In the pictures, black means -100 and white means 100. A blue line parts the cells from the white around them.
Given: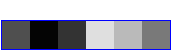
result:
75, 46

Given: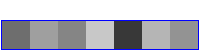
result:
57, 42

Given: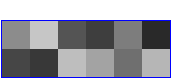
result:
55, 49

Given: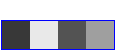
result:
83, 25

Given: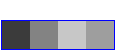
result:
56, 24

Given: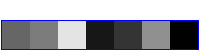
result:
79, 13

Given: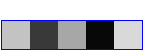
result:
70, 53
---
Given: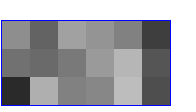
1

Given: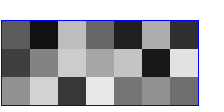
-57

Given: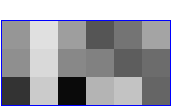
-92

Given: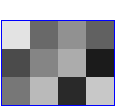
-68

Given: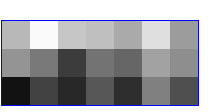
-69

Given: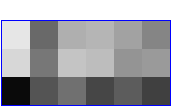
-12
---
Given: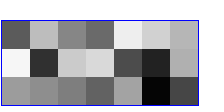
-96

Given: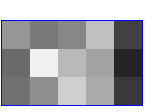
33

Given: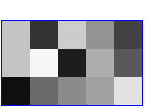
26

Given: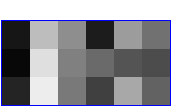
32

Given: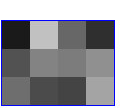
-47

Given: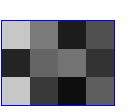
-89

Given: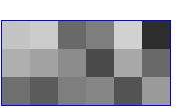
-35

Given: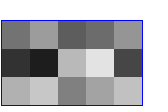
28
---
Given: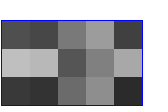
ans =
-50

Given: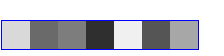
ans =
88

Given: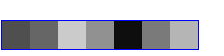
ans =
-89

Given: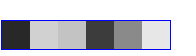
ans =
8

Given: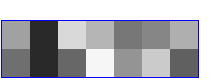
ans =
-7

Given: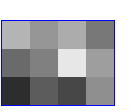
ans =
-17

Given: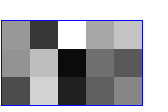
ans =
54

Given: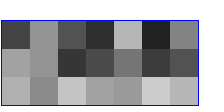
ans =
43

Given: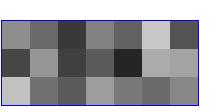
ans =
-23
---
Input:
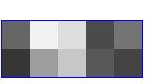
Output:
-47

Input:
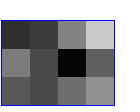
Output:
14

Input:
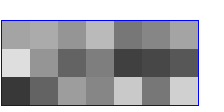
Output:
63

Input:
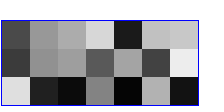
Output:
-86

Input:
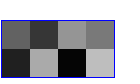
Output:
49

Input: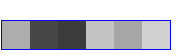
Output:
63

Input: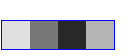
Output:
42
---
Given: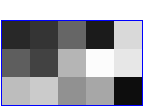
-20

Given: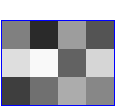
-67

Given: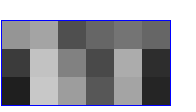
-20

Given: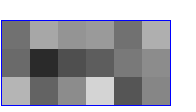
21

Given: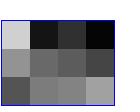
-84

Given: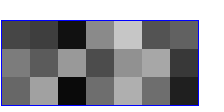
55
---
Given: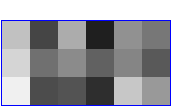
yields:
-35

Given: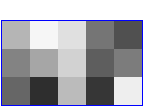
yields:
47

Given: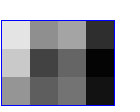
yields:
-10

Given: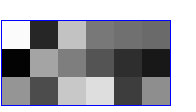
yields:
57

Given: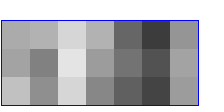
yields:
68

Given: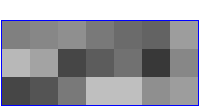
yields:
-5

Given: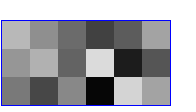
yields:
7

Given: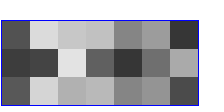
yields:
39
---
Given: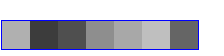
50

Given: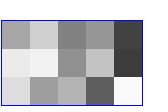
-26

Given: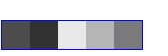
42

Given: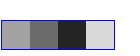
-72

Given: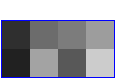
-31

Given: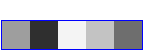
53
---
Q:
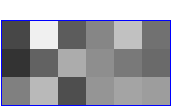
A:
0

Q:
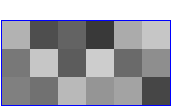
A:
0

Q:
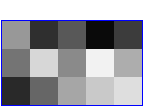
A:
-68

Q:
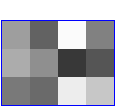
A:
-5

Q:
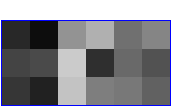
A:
-58

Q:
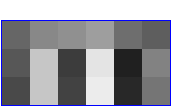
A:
-43
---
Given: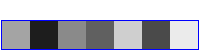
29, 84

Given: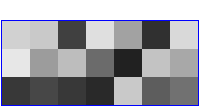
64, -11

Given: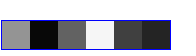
16, -72

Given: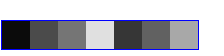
-91, 32

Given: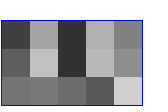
-50, 62

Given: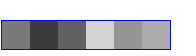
-4, 34
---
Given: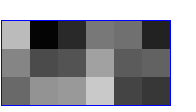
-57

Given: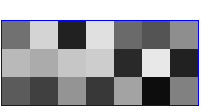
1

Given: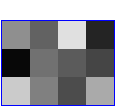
33

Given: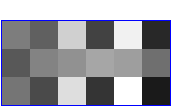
-80

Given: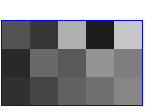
5

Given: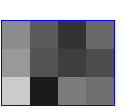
-13

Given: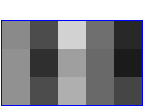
-46

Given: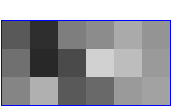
27

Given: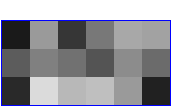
-74
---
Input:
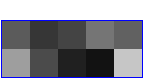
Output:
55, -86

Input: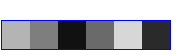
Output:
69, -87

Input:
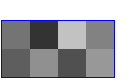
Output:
52, -60

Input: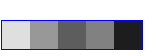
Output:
75, -77

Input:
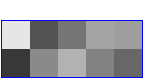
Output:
80, -56

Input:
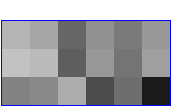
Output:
52, -80

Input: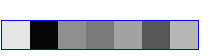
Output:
80, -95

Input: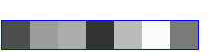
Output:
96, -60
